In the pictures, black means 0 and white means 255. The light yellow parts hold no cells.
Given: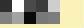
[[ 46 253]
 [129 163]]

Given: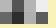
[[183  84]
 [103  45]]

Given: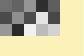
[[111  99]
 [ 75 143]]

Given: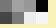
[[119 162]
 [ 69 123]]

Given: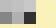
[[188 193]
 [133 177]]

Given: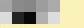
[[165 138]
 [219  35]]

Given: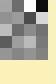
[[165 109]
 [145 155]]

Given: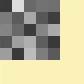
[[ 57 220]
 [123  91]]
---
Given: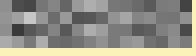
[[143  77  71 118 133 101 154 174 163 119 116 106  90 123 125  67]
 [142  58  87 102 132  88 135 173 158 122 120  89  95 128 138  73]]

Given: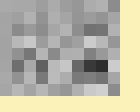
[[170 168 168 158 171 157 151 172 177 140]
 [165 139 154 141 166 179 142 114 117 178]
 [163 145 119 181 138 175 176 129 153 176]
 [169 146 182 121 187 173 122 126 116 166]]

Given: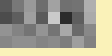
[[ 89 120 153 109 162 112 115 175]
 [147 131 116 148 116 168 106 136]]

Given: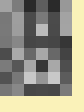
[[163 124  42  94  42 152]
 [121 157  74 187  74 164]
 [ 76 169 104 168 104  67]
 [ 82 120 200 149 200  92]]

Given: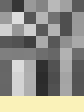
[[103  54 153 132 185 161  89]
 [209 151 205  89 180  79 154]
 [127 126 127 110 103 178 109]
 [103 211 175  43  77 164  84]]

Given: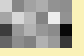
[[211 134 162 173 146 142]
 [ 60 152 178 151 139   8]]

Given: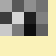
[[168  88 143 114]
 [201 122  13  95]]

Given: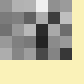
[[146 178 180 239 144 155]
 [113 152 184  44 169 108]
 [173 134 157  73 132  55]]

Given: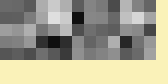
[[106 104  90 173 202 175  92 132 121  75 181 130 101]
 [158 149 175 117 145 187  79 111 100  93 144 137  70]
 [ 85  93  77 111  88  58 144 121 131 143  90 106 161]]
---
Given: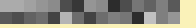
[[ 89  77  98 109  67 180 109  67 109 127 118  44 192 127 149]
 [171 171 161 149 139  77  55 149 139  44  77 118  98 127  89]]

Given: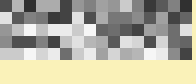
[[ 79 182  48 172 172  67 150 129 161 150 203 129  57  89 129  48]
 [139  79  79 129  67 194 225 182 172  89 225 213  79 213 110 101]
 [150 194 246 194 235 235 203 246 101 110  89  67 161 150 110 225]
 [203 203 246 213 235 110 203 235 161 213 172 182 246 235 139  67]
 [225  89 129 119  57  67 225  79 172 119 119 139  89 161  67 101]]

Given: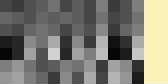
[[  6  39 161  81 209  39 161 126 189   6  28 198]
 [ 28  39 138 114 170  48 138  59 180  18  48 170]
 [ 70  59  81  93 114  70  93  70 126  59  81 126]
 [ 81  70 102 114 102  70 102  81 138  59 102 126]
 [102  93  81 102  93 102  93  70 114  70  81 114]
 [126 150 114  81  93 126 114 150  59 161 138  48]
 [150 161 126 102  59 138  81 170  70 180 150  28]]

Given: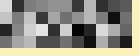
[[ 37 134 207 228  48 207   4  37 217 174 102]
 [113 165 184  78  78 113  67  16 174  90  27]
 [196 125 196  57 165 113 145 184 125  16 113]
 [217  48 125 134 145 145  57 184  48  78  90]]

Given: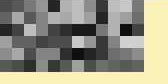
[[ 37  67 190 131  67  46  27  27 120 178  15  67]
 [ 77  89 120 149  37 178 190 140  56 190 199 120]
 [ 89  77  46 140  56  89 159  77 110  98  89  98]
 [ 98 168  89 131 178 168 190 159  37 178 159 110]
 [140 168  77 131 131  46  15  37  56 110 120 140]
 [159  98  98  67  77  77 199 149  56 131 208 208]]

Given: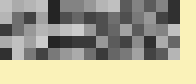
[[ 48 192 121  67 121 152 171 111  58 102 121 162  67  91 181]
 [ 58 111 152 181 171 192 204 152  79 102 162  91 140 131 192]
 [171 192 162 204  36  48  58  58 152  91  67 140  48 171 102]
 [181 111  67 162  36  79 102  67  79 111  79 121 152  67  48]
 [192 171 181 192  36 131 131 152 181 192  91 131  91 131  48]]
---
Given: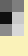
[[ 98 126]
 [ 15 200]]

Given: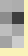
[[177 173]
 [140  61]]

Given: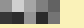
[[146 207]
 [ 54  45]]

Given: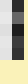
[[226  44]
 [232 102]]

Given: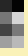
[[ 38   3]
 [118 213]]

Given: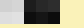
[[209 213]
 [222 225]]

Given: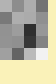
[[179 141]
 [121 174]]

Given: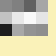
[[138 128]
 [194 232]]
